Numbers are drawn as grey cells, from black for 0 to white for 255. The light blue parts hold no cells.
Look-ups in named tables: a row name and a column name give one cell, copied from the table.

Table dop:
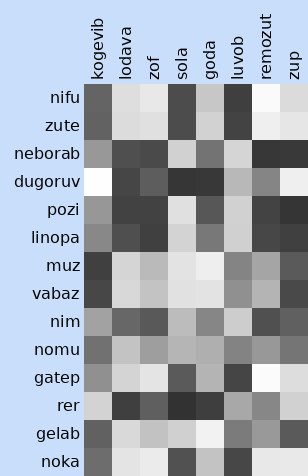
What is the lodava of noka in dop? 228
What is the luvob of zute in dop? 67
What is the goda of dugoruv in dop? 56
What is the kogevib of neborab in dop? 152
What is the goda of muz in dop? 238
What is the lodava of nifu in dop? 222
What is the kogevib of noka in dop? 109
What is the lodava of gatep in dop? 212
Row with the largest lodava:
noka

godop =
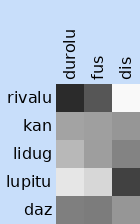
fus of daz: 124
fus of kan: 159
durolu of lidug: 184
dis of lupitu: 65
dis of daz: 150
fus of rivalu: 86
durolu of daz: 127
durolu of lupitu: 230
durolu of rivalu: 43
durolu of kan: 163
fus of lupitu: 215
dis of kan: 150
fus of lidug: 158
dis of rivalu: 249
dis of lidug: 131

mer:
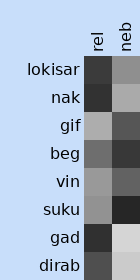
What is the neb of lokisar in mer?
143
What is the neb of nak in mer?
170
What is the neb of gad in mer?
213
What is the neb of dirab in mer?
203
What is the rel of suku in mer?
146
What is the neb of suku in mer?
38
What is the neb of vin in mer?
98
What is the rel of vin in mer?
153
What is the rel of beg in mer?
110

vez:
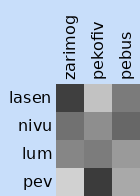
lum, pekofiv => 124
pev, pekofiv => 59
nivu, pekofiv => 142
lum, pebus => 154
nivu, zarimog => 113
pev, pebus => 169
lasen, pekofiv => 194
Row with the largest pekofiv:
lasen

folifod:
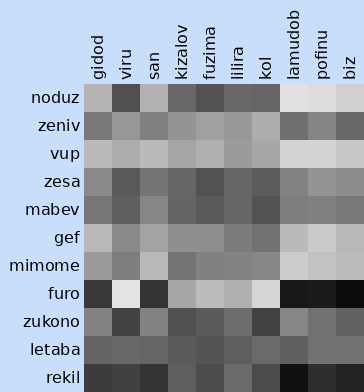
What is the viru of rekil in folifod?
65
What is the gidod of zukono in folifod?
131
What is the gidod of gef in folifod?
184
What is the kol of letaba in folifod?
106
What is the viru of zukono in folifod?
67
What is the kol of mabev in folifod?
83
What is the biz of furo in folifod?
13
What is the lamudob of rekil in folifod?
17
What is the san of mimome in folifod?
185
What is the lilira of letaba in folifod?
94
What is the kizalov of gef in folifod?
143
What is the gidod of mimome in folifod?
154
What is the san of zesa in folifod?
117
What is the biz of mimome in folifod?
188
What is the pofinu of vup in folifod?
211
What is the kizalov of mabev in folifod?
100
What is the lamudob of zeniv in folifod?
112
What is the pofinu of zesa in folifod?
148
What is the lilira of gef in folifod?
124
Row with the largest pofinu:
noduz

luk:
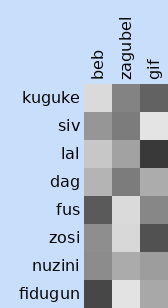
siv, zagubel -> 124
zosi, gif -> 81
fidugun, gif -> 168
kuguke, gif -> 98
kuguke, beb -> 218
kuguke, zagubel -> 131
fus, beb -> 90
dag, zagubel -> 124
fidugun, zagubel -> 227
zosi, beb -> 142
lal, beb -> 199

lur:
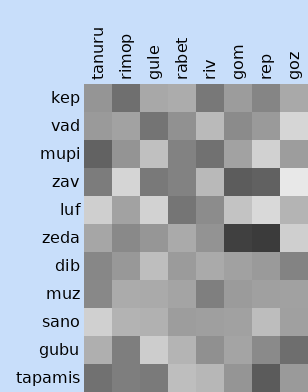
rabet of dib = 155
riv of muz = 127
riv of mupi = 113
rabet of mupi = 130
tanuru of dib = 135
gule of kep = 168
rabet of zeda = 170
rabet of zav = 130
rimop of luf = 162
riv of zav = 185

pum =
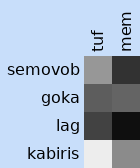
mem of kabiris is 139
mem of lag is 15
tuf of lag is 66
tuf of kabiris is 237
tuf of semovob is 151
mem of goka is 100

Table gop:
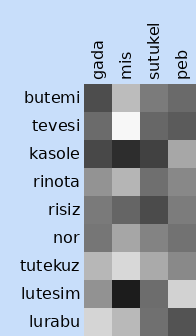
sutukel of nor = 131
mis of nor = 166
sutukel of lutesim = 109
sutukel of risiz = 75
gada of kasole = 72
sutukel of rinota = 111
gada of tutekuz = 183
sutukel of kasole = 65
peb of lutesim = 210

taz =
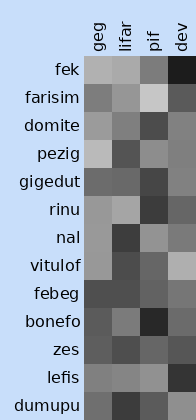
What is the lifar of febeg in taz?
79
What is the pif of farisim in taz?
198
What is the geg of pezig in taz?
186
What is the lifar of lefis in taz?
133
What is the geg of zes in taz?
94
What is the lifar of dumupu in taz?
60
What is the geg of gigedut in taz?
108
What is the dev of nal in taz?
122
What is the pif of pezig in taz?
141
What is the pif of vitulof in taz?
102
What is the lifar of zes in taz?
78
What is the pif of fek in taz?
124
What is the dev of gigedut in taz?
129
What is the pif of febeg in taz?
98
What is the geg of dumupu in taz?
111
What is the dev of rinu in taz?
102
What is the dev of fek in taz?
28
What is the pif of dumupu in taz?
91

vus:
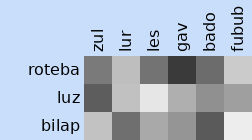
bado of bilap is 90
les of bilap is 169
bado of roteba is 108
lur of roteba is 190
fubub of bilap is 237
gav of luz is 175
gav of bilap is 149
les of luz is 230
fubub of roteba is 203

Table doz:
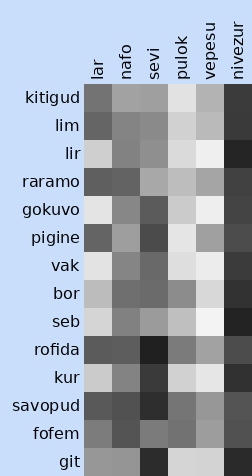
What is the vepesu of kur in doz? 230
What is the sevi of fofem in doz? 123
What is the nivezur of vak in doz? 59
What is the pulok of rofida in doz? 123
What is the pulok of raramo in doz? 189
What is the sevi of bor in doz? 107
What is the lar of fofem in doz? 124
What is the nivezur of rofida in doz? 76
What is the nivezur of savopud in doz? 84
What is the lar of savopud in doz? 89
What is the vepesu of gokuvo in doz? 238
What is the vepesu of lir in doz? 239
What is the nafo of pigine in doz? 158

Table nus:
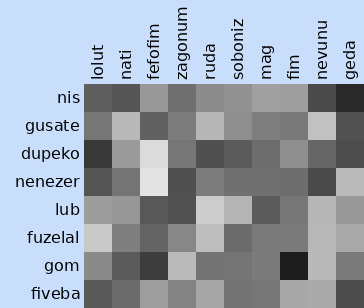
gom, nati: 91
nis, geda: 41
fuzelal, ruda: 189
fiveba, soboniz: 114
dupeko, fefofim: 219
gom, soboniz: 117
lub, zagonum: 81
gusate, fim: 121
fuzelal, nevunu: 184
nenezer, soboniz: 112
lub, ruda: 204
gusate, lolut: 118
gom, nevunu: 185
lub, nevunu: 182
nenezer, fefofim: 227
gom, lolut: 138
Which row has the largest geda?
nenezer

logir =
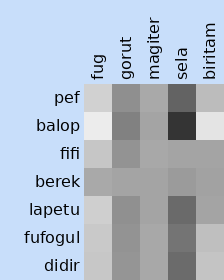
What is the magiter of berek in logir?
164
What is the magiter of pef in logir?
169
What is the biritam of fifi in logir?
164
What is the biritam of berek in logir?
162
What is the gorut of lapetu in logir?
144
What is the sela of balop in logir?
52
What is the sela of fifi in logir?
164
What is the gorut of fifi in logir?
147
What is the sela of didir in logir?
107
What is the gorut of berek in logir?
164
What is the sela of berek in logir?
155
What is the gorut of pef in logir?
143
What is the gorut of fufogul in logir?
147

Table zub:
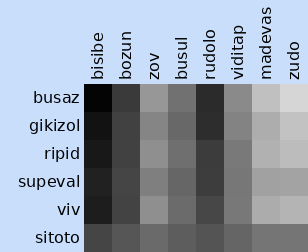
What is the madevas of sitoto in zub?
117
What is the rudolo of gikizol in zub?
45
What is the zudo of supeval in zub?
163
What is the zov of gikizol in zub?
133
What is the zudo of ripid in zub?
188
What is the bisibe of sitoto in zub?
69
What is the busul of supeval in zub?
102
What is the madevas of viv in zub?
172
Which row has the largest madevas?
busaz

